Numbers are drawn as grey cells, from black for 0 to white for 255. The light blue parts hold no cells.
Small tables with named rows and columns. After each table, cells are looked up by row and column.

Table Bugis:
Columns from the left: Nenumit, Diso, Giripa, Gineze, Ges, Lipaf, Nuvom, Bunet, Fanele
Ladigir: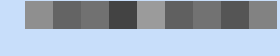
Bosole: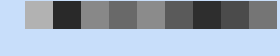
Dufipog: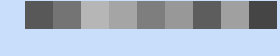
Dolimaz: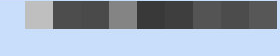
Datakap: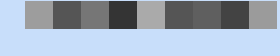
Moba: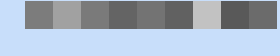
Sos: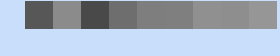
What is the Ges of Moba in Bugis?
115
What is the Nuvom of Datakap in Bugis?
95
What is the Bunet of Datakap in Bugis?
67
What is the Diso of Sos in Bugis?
139
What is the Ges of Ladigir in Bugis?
155
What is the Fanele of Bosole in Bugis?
117
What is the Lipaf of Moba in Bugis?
97
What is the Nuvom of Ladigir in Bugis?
114
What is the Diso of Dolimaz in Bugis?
77
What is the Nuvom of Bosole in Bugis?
46
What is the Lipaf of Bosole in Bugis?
90
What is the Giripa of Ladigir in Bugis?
113
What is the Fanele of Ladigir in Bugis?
130
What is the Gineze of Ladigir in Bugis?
67
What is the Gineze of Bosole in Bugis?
105
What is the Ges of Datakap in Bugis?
170
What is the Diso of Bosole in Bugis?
41
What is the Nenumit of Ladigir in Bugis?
143
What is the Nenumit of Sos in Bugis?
87
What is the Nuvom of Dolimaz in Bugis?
84
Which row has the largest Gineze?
Dufipog

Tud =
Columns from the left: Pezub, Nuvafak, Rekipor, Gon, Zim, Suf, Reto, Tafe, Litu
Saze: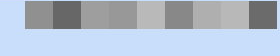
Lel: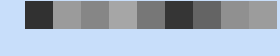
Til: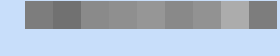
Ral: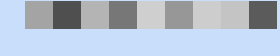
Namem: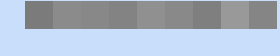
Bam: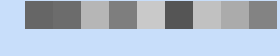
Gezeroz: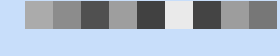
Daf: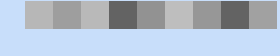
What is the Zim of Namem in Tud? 144
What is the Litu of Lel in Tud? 156
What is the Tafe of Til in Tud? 172
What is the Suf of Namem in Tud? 137
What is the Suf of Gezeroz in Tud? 234
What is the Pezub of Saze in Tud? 144
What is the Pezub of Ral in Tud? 164
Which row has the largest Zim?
Ral

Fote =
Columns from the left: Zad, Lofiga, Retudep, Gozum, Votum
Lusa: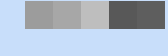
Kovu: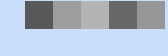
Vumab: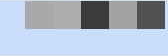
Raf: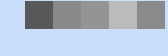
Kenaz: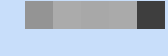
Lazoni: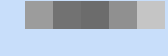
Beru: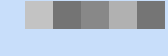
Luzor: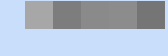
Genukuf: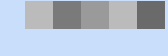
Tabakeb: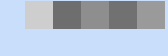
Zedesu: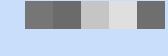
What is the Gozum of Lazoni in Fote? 144
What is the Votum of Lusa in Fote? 94
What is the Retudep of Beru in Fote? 136
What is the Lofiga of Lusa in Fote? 167
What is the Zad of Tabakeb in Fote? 206
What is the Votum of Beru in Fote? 117
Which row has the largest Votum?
Lazoni

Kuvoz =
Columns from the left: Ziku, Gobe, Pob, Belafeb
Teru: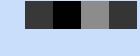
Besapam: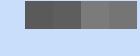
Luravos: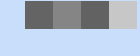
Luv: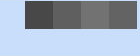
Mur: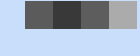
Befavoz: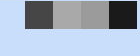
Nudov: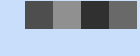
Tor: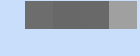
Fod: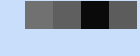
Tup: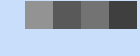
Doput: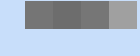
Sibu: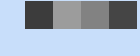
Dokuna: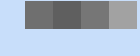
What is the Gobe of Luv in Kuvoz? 95
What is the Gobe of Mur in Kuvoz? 57
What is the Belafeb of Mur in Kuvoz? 171
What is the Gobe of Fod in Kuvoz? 95
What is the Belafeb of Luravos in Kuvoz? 199
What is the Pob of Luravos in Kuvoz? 98
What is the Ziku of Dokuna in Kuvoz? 111
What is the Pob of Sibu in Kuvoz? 130
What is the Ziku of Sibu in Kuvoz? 60
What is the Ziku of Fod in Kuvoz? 113
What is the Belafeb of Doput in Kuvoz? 160
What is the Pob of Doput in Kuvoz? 118
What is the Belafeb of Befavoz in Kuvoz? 26
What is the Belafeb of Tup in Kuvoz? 63
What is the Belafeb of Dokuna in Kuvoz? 162
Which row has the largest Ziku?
Tup

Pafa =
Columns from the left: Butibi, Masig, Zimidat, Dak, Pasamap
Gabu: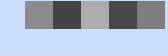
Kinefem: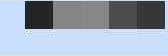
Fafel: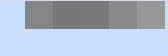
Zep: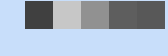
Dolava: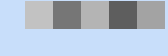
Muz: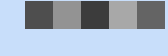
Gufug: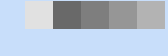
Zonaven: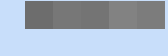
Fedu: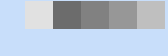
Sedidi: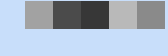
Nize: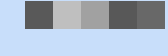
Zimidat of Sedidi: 55
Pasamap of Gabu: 125
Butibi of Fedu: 225
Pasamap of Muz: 100
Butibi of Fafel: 133
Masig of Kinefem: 132
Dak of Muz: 168

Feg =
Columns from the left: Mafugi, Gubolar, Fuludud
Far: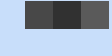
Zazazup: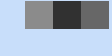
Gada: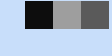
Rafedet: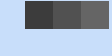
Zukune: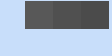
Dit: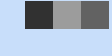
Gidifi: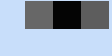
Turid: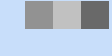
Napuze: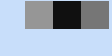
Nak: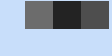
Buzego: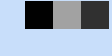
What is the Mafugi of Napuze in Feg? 150
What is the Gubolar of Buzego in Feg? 162
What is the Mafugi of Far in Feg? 72
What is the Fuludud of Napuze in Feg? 118
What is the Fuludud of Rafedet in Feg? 101
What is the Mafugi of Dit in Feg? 49
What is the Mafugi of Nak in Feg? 108
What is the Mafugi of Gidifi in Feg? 103
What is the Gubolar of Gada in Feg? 158
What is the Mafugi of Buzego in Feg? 1
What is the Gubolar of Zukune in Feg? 80
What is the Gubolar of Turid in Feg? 193
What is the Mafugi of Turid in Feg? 146
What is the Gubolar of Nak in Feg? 35
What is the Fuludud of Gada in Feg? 90

